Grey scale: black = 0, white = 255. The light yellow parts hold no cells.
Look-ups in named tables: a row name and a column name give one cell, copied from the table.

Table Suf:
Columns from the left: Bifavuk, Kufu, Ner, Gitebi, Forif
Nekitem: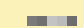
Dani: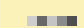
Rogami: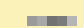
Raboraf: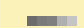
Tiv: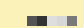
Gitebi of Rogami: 123
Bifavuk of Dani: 206
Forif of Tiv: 121
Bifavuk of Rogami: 154
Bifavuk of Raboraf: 108
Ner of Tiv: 222

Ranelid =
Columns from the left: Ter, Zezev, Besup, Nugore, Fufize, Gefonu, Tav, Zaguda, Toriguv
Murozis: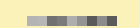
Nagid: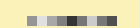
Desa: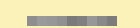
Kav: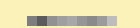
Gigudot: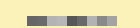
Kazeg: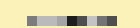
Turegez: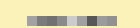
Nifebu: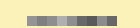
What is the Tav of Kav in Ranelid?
138
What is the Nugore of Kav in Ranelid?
159
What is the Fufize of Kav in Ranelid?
167
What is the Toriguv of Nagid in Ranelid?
80
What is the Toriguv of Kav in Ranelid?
189
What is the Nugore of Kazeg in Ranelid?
165
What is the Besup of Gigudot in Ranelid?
179
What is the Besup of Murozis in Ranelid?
113
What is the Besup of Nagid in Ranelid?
168
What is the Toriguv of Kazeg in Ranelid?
79
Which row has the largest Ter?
Murozis

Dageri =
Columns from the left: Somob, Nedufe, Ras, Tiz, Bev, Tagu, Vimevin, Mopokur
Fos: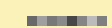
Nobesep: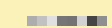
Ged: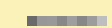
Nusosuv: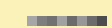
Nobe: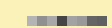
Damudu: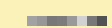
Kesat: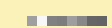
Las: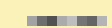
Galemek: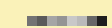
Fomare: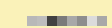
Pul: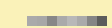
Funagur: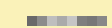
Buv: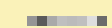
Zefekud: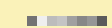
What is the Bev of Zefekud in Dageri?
160
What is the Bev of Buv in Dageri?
187
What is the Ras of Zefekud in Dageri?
188
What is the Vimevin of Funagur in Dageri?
119
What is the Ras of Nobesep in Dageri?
224
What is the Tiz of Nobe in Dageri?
69
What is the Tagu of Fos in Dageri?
133
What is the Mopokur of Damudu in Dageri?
82
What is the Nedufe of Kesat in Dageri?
247
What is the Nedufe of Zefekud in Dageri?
239
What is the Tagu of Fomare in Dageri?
141
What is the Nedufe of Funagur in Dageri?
139
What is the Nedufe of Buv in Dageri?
90
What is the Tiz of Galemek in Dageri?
148
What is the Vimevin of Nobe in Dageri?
101
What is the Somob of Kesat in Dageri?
159
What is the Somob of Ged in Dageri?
106
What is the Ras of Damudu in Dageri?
120
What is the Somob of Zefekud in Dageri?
115

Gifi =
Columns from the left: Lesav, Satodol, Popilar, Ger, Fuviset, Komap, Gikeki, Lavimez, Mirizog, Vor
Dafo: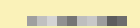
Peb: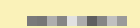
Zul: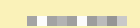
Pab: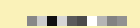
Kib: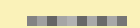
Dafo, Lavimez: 157
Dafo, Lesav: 159
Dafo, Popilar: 212
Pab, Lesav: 135
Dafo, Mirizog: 93
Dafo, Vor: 109
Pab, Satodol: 204
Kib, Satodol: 160
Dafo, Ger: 145
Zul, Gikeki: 157
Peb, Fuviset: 225
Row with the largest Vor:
Zul

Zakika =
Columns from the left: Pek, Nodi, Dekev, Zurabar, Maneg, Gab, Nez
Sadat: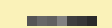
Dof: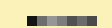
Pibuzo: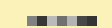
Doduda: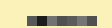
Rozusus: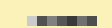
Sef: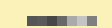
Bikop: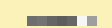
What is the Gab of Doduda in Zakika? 117
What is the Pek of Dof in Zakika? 20
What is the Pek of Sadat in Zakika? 85
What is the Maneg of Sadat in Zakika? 62
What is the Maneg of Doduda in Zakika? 91
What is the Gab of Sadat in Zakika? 55
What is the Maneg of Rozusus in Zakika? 57
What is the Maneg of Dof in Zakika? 81

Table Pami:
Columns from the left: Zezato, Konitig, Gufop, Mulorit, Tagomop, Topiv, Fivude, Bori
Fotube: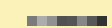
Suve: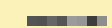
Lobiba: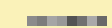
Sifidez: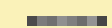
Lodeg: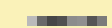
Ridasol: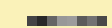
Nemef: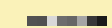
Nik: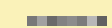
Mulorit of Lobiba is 152
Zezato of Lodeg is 186
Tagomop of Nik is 140
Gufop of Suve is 102
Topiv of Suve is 150
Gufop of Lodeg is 70
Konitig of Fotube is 172
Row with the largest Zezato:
Lodeg

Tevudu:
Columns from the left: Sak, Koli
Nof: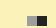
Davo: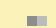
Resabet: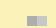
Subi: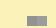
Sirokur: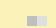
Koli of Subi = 156
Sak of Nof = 158
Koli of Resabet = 199
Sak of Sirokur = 191
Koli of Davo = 188
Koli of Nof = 36
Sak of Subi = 146
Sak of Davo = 141
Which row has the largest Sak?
Sirokur

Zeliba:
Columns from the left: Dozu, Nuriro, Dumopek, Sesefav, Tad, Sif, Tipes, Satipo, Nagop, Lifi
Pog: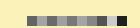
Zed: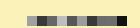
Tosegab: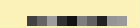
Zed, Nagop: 110
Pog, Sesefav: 160
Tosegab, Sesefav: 49
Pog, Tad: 120
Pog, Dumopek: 107
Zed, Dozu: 161
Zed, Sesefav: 190
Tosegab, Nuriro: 100
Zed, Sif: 156
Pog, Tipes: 134
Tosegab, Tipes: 96
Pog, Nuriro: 164
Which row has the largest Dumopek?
Tosegab

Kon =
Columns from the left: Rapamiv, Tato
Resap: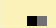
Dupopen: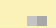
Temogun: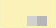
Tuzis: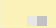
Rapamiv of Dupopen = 196
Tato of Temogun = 182
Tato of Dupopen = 168
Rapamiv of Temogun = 209
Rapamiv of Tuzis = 231
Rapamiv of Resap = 4
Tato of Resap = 113
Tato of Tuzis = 194
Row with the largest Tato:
Tuzis

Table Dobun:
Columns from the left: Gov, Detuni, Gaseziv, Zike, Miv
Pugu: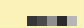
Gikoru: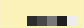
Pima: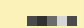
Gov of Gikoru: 44
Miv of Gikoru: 237
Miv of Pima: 74
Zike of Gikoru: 31
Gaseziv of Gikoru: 120
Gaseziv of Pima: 107
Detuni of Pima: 49
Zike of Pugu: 43
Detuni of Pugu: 74
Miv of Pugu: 182
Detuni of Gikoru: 71
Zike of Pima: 214
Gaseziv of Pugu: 143
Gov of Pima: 74
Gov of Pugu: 54

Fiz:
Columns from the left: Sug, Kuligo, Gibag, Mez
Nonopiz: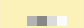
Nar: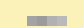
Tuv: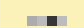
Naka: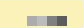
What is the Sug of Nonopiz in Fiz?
179
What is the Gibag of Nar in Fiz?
177
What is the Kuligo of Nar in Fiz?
155
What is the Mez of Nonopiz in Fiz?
251
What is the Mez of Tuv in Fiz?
188
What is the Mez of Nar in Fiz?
185
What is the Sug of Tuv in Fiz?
172
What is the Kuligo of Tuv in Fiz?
187
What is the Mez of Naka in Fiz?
92
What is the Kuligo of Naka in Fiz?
188
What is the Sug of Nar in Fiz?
163
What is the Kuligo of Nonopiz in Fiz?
136
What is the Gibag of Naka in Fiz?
128
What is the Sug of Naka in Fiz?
172
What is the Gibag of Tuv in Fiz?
54
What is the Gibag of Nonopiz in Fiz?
219

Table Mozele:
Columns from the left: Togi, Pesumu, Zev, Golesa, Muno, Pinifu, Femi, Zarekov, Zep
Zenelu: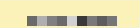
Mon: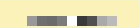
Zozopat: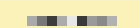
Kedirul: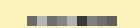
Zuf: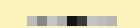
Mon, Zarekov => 169
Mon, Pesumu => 111
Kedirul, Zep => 96
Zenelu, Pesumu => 175
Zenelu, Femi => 121
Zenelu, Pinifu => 57
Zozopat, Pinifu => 57
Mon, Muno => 253
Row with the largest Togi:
Zuf

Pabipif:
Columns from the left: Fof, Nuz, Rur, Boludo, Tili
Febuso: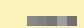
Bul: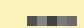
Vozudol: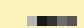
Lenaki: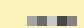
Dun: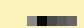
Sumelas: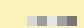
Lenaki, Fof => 165
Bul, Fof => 83
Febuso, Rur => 119
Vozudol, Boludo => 109
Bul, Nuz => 132
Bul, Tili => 107
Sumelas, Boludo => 162
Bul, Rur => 66
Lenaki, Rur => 200
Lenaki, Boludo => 71
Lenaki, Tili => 132
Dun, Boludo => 90
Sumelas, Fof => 216
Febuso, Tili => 114
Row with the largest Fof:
Sumelas

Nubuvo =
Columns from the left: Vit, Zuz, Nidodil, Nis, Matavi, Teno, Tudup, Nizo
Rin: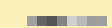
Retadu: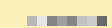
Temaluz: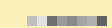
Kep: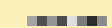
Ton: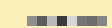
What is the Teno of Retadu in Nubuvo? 194
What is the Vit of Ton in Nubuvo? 144
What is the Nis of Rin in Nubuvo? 131
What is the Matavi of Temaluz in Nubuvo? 138
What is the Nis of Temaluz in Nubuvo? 154
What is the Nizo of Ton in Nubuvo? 134
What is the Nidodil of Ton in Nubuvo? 186
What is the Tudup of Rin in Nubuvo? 156
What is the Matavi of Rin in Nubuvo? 208
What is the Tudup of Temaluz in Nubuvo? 175
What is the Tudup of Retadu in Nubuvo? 203
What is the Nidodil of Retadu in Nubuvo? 132
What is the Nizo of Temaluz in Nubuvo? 98
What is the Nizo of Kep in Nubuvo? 139
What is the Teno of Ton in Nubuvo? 118
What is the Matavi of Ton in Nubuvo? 215
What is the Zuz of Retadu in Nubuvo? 230
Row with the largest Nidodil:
Ton

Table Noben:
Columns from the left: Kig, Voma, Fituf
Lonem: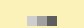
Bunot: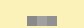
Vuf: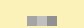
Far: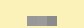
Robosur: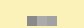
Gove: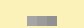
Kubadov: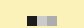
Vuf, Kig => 165
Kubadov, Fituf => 173
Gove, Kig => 165
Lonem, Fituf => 94
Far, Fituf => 139
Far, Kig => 152
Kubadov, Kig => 29
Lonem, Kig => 206
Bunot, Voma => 161

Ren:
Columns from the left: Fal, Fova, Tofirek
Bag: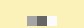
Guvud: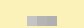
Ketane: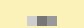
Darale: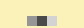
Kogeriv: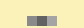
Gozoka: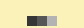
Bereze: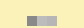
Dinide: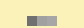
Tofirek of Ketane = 153
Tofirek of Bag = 251
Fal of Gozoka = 54
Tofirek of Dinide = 166
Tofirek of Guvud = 176
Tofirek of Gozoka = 179

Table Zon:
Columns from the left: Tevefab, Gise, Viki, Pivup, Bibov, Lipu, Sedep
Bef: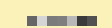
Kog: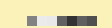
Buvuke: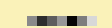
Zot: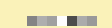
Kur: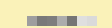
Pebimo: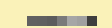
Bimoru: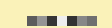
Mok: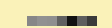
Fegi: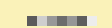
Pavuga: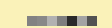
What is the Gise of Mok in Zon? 145
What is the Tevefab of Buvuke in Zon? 138
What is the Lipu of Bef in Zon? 58
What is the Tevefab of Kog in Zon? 130
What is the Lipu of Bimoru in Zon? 135
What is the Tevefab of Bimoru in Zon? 92
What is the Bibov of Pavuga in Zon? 41
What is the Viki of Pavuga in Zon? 177
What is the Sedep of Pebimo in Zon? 62
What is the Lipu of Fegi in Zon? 94
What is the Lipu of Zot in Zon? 171
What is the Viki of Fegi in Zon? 152
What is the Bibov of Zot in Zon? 76
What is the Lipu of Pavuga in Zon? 163
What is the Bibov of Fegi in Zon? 150

